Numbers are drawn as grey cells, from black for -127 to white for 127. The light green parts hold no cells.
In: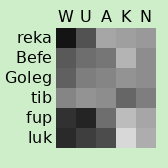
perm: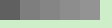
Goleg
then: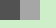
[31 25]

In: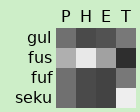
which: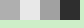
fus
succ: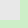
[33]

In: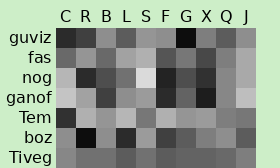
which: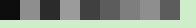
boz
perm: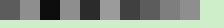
boz
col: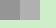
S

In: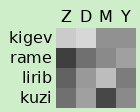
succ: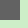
[25]
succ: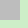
[-3]
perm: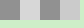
kigev
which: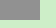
kigev

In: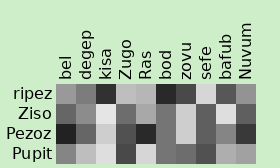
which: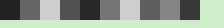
Pezoz
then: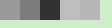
[-86 -54]
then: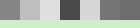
[-46  46]
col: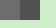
Zugo
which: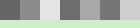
Ziso
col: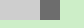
zovu

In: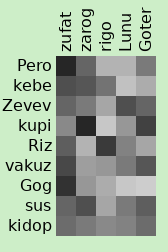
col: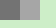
rigo
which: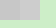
Gog
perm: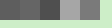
sus

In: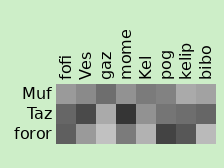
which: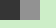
Taz
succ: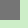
[-17]
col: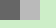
bibo

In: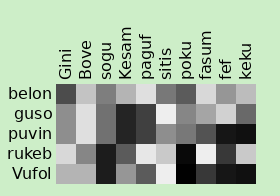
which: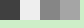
guso
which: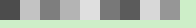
belon

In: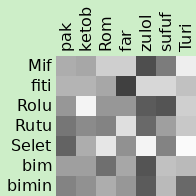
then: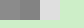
[-22  31]
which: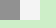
Selet
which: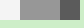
Rolu

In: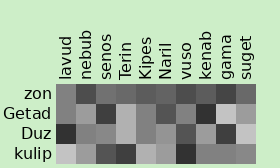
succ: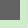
[-50]
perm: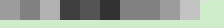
Getad
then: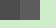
[-58 -22]
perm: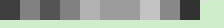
kulip

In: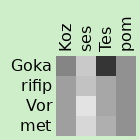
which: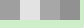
Vor
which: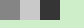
Goka
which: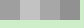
rifip

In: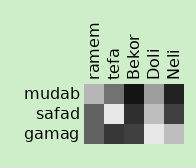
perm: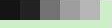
mudab
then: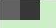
[-64 103]
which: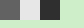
safad
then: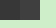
[103  62]
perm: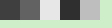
safad
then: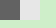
[-80  62]
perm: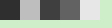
safad

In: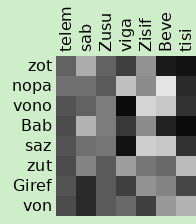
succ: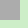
[-29]
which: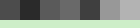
von

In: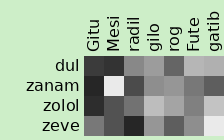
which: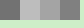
zolol
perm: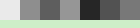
zeve
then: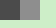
[22 -7]

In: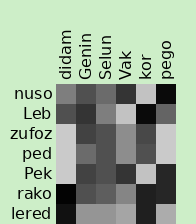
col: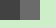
Genin
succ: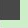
[74]
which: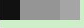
lered
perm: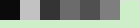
nuso
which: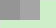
lered

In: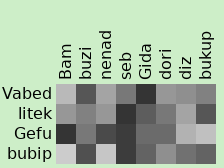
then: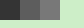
[ 36 -41]
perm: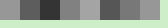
litek
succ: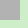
[64]

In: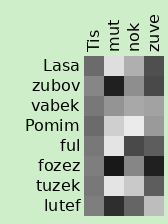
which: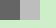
lutef
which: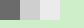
Pomim

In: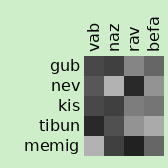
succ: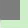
[-10]
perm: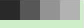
nev
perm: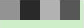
nev
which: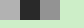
nev
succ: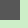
[50]
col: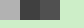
naz

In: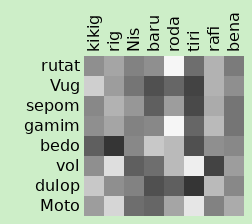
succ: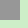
[-32]
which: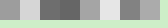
Moto
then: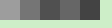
[50 15]
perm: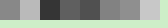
dulop

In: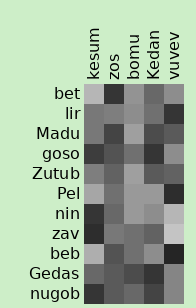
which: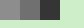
lir
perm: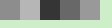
nin
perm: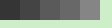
nugob
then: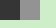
[-23  13]
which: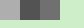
beb
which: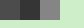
Gedas
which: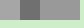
Pel

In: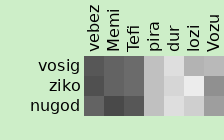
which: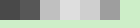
nugod
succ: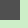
[-28]

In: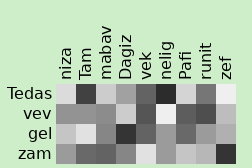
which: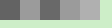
gel
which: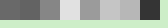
zam
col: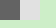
vek
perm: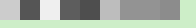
vev
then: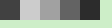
[84 -9]
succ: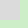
[-62]
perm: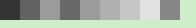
gel

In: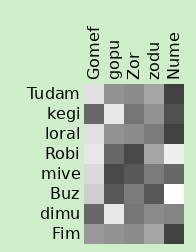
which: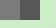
Buz
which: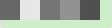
kegi
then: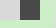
[-40  -4]
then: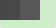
[ -4 -24]
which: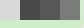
mive
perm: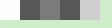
Buz
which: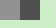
kegi

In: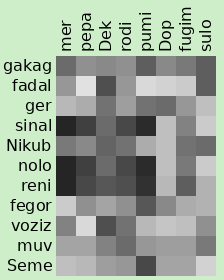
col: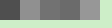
rodi
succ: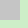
[63]

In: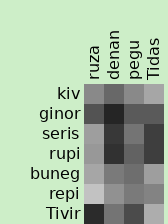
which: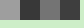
seris
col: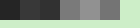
denan
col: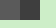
Tidas

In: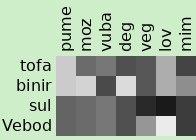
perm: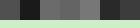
sul
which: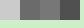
tofa
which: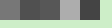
tofa
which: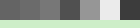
Vebod

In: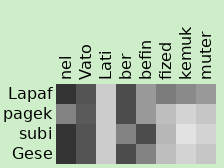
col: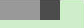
befin
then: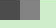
[62 83]
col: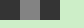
nel
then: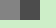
[55 98]

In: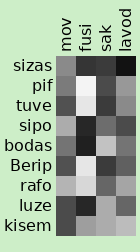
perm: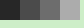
sipo
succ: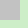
[-11]
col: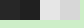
fusi
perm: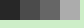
luze
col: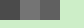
lavod
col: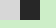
fusi
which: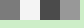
pif

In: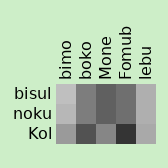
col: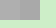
lebu
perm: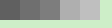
bisul

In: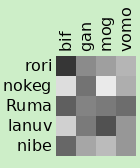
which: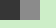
rori
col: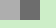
vomo

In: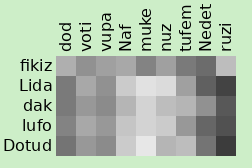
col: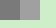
tufem
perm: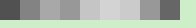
lufo
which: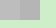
dak
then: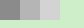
[61 53]

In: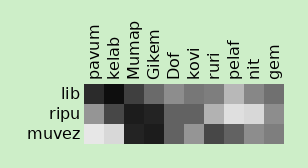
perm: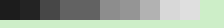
ripu
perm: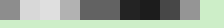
ripu
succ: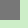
[-1]
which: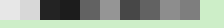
muvez

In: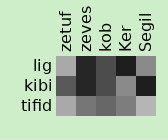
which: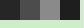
kibi
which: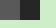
kibi

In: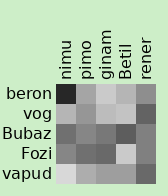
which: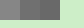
Fozi
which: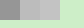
vog
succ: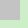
[-28]
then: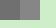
[ -7 -34]
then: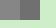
[-22  74]
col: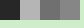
nimu

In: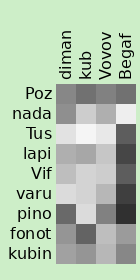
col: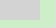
kub
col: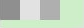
diman
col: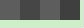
Begaf
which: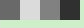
pino
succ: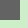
[62]

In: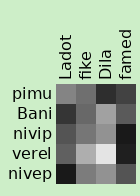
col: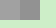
Dila
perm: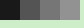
nivip
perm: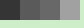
Bani

